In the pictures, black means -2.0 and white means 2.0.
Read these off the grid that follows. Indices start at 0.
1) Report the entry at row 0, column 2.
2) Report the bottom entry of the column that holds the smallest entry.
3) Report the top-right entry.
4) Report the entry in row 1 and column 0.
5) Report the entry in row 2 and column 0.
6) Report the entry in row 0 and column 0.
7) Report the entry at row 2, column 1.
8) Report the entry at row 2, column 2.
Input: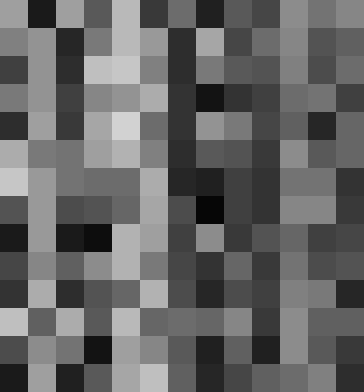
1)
0.5
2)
-1.4
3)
0.1
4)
0.0
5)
-1.0
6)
0.5
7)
0.3
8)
-1.3

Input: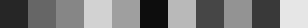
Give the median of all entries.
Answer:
0.1
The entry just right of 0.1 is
1.3
